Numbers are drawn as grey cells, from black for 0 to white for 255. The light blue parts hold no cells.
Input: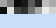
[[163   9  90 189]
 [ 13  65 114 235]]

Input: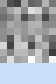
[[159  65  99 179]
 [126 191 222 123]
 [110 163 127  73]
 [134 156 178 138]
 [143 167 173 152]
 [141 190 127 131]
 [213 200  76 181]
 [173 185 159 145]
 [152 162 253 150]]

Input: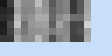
[[ 22 173 140 145 120  55 160]
 [ 36 160 136 150 121  59 165]
 [ 45 181 148 169 139 112 172]
 [ 28 194 150 159 161  68 210]
 [ 33 151 144 151 141  68 160]
 [ 53 170 141 145 127  65 170]]

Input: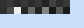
[[ 50  43  43  34  45]
 [ 46 238 104 132  87]]

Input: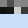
[[130 136]
 [ 17 204]]

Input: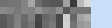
[[113 117 166  92  87  58 217]
 [138 120 130 128 142 119 116]
 [ 91 127 128 102  72 102 175]
 [ 89 130 118 107  73 116 159]]
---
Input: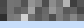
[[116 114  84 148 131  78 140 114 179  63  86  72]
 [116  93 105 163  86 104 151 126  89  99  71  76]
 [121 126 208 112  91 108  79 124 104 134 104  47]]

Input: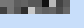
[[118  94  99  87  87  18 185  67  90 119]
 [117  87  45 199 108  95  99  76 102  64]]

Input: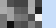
[[ 80  68  67 170  66 166]
 [160  96  89 175  32 172]
 [162 121 114  77 242 116]
 [ 16  87  77 127  87 118]]

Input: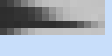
[[ 68  93 126 153 178 188 192 193 191 197 195 195 194 193  55]
 [ 46  51  53  64  81 115 150 171 186 192 193 195 195 196  45]
 [ 47  51  51  59  75 103 134 165 182 189 193 195 198 192  46]
 [ 46  44  48  47  48  47  46  51  55  63  91 121 152 174  44]
 [ 89 124 156 177 190 193 193 193 195 194 194 196 194 195  66]]

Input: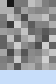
[[ 23 121 120 192 170 127 113 179]
 [176 101 160 143 133 137 165 175]
 [191 156  77 169 169 194 122 122]
 [ 59 207 142  92 131 130 173 117]
 [149 141 195 105 115  89 109 158]
 [191  98 165 193 126  80 200  99]
 [134 206 140 120  78 207  97  98]
 [ 72 154  86 138 131 167 196 165]
 [114 201 111 142 151 208 121 125]
 [162  87 164 171 136 177 161 131]]

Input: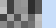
[[ 63 143 151  46  86 177]
 [ 63 143 145  46  87 193]
 [162  81 168 105 191  66]
 [ 95 144  97 116 184 137]]

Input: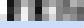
[[ 22 101 180 141  36 137 168 138 106 177 153 251]
 [ 39 115 238 150  17 185 234 133 120 129  94 255]
 [ 26 147 242 147  58 153 214 134 163 141 108 224]]

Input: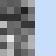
[[ 90  95 142 173  98]
 [116  77  32 108  86]
 [ 49  50  93 129  48]
 [103 108  55  55 189]
 [103  92 126 117  69]
 [230 115  98 176 159]
 [169  97 143 180  81]
 [188  77 100 128 166]]

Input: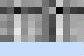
[[133 186 147 151 158 113  78 202 131 158 166 145]
 [ 90  25  86  66  57 120 166   4  95  60  51  67]
 [135 201 140 167 155 117  76 206 127 166 162 156]
 [124 209 149 176 146 118  74 210 131 165 171 139]
 [136 230 143 191 160 119  65 228 130 180 174 166]
 [107 208 159 177 128 118  77 203 131 157 175 109]]
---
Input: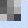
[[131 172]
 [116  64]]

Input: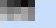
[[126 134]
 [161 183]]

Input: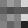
[[ 78  89]
 [152 132]]

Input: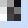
[[ 60 119]
 [ 69  42]]

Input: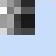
[[122 168]
 [166  57]]

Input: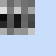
[[124 201]
 [ 90  20]]

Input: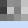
[[195 127]
 [124 147]]
